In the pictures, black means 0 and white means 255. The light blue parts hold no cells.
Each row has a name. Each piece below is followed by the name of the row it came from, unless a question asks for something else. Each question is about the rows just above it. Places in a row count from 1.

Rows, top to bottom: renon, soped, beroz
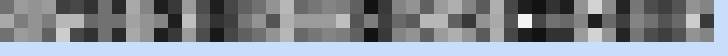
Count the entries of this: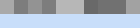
10
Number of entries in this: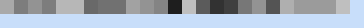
25
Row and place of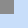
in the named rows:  renon, 44
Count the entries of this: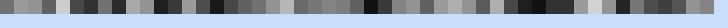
51
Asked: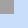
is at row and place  soped, 10
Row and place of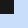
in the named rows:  beroz, 16

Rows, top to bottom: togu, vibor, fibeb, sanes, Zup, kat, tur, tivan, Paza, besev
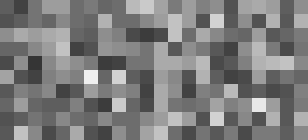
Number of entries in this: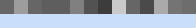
14
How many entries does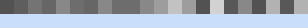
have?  22
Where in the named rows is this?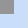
sanes, 8
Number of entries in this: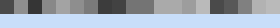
20

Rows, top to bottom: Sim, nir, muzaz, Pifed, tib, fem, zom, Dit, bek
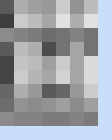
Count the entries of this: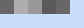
5
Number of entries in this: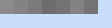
7
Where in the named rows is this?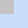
tib, 2
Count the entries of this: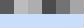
6
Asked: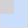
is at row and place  fem, 5

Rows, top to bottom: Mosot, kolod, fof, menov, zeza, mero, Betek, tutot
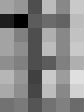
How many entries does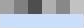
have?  6
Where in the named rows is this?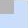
mero, 1
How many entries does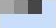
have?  3
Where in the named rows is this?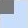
tutot, 2
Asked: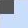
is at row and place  tutot, 3
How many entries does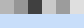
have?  6

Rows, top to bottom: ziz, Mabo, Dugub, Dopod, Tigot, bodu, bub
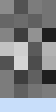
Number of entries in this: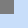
1
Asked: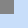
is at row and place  Dugub, 1
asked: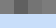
bub
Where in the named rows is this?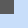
Dopod, 3

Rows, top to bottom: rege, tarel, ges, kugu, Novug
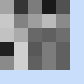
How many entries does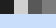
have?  4
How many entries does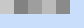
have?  5
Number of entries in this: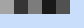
5
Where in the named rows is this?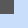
kugu, 3

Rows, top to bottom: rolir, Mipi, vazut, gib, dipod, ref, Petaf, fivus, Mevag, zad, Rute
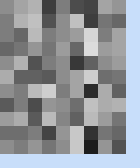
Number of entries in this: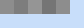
5
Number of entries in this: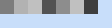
7
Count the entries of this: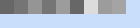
9
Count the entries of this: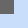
1
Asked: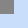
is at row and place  Mevag, 5

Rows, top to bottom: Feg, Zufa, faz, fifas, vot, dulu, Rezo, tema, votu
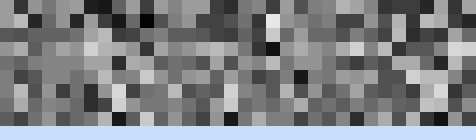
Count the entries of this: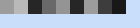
9
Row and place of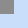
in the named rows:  tema, 34
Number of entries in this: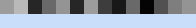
14
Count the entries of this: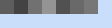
7
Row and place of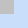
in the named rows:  tema, 31
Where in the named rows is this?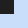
Feg, 7
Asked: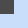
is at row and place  vot, 28

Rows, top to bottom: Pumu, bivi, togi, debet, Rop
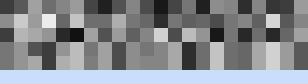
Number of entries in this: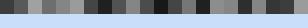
22
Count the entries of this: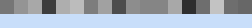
18
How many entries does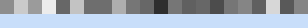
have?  22
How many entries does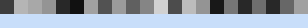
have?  22
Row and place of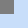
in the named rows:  Rop, 7

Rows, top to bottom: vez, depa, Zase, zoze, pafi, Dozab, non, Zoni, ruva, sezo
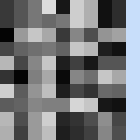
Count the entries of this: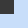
1
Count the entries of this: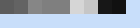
9
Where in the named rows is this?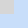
Zoni, 6

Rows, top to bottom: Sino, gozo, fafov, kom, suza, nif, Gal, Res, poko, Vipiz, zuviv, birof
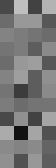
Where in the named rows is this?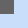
zuviv, 4
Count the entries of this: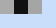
3

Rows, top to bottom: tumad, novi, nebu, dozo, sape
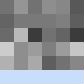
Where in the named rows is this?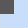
tumad, 6
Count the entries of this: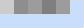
5
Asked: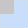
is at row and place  dozo, 6
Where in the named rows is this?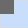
nebu, 1
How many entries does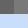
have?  2

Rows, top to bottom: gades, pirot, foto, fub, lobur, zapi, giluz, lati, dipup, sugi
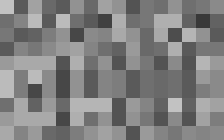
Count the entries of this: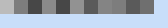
11
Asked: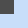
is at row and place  foto, 13
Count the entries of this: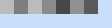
7
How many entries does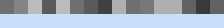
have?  16

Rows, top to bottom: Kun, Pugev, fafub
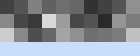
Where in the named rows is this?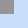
Pugev, 9
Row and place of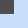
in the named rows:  fafub, 3
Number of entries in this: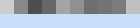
10
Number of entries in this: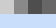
4
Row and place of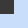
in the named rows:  Pugev, 3
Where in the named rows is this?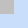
fafub, 10
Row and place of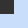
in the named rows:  Kun, 7

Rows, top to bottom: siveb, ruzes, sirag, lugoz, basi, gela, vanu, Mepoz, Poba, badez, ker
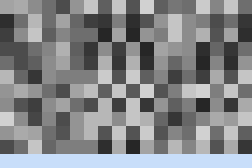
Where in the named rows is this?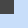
Poba, 3
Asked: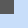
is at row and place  vanu, 10
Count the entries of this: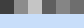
6
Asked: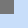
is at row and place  siveb, 13
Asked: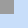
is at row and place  Poba, 17
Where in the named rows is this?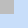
vanu, 7

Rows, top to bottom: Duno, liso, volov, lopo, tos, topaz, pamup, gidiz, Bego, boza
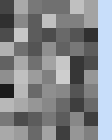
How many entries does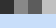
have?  4
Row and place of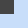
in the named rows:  Duno, 1
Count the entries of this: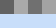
4

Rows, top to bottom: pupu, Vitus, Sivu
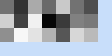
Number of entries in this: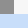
2
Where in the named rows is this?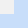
Vitus, 3
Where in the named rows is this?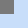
Vitus, 7

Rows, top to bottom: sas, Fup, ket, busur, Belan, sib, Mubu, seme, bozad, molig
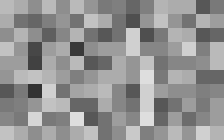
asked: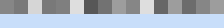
bozad
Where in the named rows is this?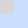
bozad, 3
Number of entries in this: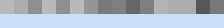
16
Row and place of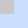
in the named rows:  molig, 10
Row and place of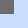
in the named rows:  bozad, 14
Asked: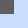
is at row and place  ket, 4
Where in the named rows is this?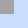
Mubu, 6

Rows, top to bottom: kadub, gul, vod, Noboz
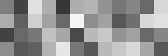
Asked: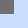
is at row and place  gul, 10
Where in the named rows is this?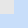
Noboz, 5
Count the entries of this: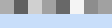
8
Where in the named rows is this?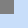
kadub, 1
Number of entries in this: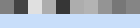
10
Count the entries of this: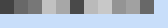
11
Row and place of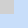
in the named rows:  gul, 3

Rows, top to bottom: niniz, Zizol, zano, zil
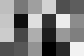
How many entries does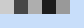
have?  5
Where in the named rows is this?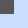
zil, 2
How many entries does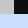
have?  2
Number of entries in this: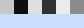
6
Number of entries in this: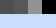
4

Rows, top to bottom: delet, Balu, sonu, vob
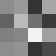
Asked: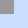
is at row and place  delet, 2
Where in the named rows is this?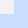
sonu, 3
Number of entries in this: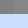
2
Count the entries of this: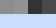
4
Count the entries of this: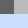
2

